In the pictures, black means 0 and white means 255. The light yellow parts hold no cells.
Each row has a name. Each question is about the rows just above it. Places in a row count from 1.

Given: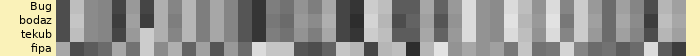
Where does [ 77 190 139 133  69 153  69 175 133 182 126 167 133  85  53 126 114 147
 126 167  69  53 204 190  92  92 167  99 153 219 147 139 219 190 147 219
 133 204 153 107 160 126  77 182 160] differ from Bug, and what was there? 42, [133]
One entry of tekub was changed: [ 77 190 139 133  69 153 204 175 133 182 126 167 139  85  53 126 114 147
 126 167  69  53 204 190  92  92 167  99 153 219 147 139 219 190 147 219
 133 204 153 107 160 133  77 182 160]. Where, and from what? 13, [133]
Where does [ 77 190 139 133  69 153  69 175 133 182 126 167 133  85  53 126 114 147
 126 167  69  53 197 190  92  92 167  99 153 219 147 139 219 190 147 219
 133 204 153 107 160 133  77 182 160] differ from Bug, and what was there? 23, [204]

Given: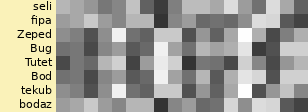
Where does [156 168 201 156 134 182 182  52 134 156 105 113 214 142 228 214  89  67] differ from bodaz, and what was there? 15, [220]
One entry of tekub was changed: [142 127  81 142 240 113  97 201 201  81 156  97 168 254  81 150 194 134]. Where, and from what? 11, [150]
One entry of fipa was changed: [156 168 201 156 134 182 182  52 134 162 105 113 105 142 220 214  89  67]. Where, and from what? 10, [156]
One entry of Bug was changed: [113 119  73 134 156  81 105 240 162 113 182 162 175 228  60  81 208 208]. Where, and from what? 6, [89]
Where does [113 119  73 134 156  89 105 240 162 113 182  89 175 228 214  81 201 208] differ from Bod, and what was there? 17, [208]
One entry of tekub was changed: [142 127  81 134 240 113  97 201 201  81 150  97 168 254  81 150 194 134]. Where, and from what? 4, [142]

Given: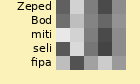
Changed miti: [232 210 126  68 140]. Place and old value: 4, [74]
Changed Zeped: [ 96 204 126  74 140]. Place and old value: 2, [210]
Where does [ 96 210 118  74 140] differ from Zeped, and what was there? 3, [126]

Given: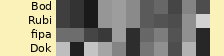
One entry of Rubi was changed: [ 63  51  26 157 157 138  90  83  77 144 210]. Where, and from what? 4, [150]
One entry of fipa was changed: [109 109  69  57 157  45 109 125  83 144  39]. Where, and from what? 7, [103]
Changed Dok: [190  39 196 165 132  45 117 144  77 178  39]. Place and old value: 2, [32]

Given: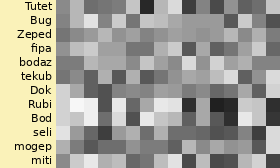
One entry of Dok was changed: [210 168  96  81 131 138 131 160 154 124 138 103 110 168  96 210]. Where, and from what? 13, [117]
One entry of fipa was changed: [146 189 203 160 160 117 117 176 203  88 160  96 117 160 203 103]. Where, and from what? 11, [168]
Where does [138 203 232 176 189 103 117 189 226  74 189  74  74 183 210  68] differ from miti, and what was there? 13, [81]
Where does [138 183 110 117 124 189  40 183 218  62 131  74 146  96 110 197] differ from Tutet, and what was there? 6, [197]
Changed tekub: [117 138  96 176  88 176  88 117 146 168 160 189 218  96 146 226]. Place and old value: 16, [218]
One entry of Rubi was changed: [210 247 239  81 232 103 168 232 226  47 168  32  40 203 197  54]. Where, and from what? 16, [47]

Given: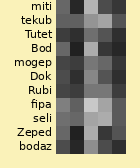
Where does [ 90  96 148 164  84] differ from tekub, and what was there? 1, [96]
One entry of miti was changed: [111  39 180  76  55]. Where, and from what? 1, [103]
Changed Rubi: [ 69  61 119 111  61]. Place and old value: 4, [119]
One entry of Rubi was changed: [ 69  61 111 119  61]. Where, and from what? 3, [119]
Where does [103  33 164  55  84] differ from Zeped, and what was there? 3, [172]

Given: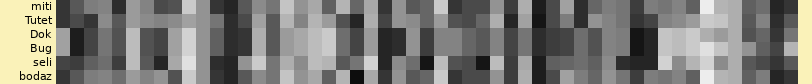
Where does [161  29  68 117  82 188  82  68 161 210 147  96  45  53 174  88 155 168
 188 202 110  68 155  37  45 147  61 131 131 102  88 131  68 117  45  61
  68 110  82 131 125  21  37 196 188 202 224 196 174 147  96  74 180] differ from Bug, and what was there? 52, [68]
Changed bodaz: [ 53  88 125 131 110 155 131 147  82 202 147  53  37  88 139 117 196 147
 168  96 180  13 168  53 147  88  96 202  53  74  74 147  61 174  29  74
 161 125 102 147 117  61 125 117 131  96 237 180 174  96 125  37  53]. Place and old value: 27, [102]
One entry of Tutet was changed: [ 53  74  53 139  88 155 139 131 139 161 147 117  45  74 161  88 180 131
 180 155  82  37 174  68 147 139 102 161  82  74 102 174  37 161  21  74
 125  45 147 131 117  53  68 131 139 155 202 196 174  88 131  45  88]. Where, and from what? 28, [155]
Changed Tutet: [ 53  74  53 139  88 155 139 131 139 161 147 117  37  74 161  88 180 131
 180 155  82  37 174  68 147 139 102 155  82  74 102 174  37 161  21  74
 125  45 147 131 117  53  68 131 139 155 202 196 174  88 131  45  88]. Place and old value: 13, [45]
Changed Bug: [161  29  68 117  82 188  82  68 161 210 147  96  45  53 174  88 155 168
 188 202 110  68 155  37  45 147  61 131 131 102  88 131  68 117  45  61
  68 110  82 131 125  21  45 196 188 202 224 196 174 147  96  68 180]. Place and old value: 43, [37]
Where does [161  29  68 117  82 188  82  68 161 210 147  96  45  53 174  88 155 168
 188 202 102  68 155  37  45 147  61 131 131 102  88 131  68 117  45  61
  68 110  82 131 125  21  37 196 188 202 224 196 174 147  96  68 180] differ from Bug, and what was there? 21, [110]

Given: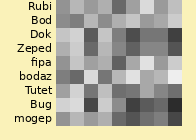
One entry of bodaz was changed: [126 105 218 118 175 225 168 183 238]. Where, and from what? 5, [183]
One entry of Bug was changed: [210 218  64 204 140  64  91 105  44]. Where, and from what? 3, [71]
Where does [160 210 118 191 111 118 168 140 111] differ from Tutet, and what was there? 8, [134]

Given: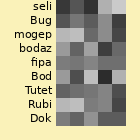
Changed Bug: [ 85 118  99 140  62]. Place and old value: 3, [92]
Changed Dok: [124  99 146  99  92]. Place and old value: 4, [92]

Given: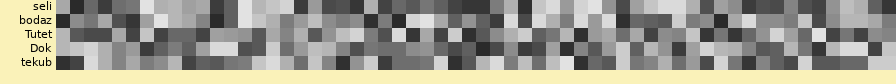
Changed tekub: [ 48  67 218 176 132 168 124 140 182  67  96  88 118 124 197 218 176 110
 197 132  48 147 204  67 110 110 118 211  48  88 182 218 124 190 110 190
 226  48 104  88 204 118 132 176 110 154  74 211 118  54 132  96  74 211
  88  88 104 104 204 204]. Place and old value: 24, [60]
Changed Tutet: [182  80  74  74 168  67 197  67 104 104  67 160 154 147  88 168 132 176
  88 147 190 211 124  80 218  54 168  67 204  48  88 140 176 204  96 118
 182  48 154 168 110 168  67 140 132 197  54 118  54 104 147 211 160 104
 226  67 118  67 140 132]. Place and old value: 2, [88]
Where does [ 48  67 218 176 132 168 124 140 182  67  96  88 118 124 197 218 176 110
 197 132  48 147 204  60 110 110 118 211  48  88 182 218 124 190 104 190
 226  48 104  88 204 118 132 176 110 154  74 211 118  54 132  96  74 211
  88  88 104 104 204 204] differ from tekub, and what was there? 35, [110]
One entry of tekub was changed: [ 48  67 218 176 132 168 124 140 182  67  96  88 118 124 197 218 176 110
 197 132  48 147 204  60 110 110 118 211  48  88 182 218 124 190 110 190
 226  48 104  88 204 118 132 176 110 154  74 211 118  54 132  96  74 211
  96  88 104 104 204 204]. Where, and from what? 55, [88]
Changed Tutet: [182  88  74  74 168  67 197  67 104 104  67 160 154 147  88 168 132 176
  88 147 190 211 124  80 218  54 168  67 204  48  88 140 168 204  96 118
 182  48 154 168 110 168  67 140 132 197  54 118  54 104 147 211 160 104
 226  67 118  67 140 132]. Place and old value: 33, [176]

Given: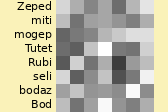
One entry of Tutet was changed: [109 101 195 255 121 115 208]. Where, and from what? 2, [95]
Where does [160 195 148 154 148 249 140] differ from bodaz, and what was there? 5, [140]

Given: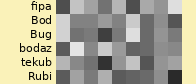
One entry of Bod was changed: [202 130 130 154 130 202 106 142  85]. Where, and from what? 1, [210]
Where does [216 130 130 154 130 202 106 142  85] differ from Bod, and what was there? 1, [210]
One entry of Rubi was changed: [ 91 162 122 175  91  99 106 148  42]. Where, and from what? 8, [142]
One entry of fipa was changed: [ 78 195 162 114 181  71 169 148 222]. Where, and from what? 6, [78]
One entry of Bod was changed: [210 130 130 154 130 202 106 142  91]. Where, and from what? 9, [85]
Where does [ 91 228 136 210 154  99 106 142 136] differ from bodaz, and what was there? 4, [202]
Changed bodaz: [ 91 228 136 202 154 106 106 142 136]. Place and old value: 6, [99]

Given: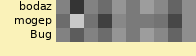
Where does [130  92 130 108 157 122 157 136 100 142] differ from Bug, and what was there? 5, [149]
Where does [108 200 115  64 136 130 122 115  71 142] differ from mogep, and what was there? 6, [122]

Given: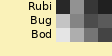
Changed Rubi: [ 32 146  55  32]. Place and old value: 1, [40]
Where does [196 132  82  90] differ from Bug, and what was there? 3, [76]
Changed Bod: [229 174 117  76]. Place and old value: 4, [68]
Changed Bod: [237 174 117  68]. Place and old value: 1, [229]
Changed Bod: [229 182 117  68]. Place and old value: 2, [174]
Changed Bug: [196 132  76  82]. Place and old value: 4, [90]

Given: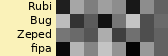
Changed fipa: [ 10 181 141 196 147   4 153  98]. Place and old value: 3, [133]
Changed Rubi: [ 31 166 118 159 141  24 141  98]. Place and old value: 3, [126]

